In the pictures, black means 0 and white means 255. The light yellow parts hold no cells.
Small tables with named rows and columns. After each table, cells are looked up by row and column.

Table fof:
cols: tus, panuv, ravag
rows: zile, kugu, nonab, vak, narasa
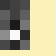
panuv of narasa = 39
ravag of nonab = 118
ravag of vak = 44
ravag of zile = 74
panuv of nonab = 26
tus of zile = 54
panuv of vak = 249
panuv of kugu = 64
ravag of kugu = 94
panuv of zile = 64
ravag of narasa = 102
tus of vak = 140
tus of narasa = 71
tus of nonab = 82
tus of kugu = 95
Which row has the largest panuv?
vak

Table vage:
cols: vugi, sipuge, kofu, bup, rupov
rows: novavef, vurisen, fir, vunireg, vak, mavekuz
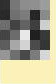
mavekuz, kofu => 73
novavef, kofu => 141
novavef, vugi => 47
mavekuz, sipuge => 111
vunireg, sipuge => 108
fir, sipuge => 67
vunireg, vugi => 68
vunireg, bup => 32
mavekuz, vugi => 150
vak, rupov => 53
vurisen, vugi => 41
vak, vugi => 93
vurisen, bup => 38
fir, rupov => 206

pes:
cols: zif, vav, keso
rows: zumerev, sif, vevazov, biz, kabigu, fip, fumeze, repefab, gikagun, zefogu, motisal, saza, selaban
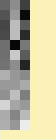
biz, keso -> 42
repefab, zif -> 175
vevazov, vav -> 188
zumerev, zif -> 102
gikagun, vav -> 153
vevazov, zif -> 70
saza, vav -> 133
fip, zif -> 111
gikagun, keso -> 170
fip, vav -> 201
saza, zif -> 171
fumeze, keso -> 36
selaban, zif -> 174
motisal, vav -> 165
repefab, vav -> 151
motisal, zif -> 212
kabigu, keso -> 120

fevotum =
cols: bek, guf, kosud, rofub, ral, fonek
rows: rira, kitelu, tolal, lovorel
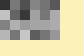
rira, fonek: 88
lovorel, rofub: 93
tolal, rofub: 165
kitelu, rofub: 161
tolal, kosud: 156
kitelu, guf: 100
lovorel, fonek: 151
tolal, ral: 165
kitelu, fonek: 171
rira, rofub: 133
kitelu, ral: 119
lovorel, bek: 182
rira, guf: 120
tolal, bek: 130
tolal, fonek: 172
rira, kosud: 80
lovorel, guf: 118
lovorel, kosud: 198
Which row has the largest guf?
tolal

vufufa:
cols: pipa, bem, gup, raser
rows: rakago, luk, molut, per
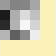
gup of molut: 246
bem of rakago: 131
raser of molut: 212
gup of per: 138
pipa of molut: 42
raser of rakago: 166
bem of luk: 174
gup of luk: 219
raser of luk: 192

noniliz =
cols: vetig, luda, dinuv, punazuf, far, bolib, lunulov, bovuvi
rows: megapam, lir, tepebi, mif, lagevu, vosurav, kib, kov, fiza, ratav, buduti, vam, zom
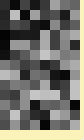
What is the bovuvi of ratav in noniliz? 193
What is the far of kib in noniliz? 33
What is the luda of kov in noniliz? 167
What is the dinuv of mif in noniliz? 27
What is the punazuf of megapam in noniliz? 22
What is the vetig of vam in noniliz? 89
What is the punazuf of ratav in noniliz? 197

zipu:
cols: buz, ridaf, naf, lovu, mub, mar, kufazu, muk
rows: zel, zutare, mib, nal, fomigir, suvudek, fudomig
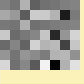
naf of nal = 120
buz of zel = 130
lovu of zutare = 204
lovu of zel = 96
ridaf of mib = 116
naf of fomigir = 99
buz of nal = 201
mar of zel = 117
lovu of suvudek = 139
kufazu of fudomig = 177
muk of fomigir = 198
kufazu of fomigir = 66
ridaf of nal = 107
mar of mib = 124
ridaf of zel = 116
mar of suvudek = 179
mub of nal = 197

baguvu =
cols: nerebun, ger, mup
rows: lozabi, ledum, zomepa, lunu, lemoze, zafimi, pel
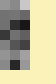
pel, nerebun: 137
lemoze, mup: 66
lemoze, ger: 85
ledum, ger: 117
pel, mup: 152
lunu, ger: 113
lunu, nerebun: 56
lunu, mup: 96

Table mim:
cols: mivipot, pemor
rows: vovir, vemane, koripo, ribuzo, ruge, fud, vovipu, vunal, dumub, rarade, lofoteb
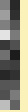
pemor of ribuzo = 122
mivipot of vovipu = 68
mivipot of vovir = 129
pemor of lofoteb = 98
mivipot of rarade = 80
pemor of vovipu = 62
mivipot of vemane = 158
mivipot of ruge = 56
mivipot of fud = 112
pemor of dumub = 87
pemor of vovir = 40
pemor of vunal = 49
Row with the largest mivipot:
ribuzo

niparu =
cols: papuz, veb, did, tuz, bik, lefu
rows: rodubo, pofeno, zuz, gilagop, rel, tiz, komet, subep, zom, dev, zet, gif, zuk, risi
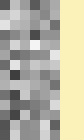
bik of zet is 139
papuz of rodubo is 86
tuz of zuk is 147
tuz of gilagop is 75
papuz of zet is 177
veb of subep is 62

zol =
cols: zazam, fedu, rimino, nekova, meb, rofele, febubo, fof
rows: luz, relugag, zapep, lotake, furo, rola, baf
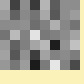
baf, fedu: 119
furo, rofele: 29
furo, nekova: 165
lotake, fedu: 186
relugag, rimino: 137
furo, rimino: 128
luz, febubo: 142
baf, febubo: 130
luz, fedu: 65
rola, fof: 125
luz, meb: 181
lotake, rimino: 130
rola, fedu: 87

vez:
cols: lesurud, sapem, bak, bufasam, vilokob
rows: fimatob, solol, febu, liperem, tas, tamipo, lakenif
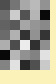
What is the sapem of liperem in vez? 177
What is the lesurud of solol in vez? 108
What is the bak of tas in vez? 236
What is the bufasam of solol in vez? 181
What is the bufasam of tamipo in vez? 130
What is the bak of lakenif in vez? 40
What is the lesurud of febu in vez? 98
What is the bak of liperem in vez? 50

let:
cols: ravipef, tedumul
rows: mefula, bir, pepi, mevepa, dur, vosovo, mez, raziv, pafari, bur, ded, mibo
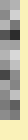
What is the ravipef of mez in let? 145
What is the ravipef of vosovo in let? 180
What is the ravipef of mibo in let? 140
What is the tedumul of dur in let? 161
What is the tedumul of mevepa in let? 44
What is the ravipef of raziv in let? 70
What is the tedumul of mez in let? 192
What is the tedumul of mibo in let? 123
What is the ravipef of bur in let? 138
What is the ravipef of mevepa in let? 84
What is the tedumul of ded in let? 95
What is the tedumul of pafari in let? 133
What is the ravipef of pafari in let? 167
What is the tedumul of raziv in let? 140

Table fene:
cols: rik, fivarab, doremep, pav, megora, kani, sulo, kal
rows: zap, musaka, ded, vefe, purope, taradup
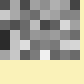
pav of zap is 161
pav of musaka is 109
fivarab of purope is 196
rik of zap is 78
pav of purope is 113
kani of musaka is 162
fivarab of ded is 80
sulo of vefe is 135
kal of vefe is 109
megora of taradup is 240
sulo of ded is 215

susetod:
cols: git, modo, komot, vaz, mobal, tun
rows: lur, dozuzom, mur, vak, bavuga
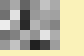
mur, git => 236
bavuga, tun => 157
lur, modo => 169
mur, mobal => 152
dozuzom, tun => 161
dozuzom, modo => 225
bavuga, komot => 130
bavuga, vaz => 32
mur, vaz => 180
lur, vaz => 148
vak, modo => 129
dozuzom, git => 112
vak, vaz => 146

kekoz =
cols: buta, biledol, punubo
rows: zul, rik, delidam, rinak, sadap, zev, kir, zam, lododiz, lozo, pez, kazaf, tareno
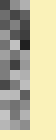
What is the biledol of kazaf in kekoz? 119
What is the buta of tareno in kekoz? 182
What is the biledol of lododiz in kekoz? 122
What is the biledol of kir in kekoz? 64
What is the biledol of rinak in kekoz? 84
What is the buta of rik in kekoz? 110
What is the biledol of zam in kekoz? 186
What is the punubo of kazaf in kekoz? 178
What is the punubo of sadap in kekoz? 32
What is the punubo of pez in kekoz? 138
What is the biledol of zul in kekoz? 142
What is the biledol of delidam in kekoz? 128
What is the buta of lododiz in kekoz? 72
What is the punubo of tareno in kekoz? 141

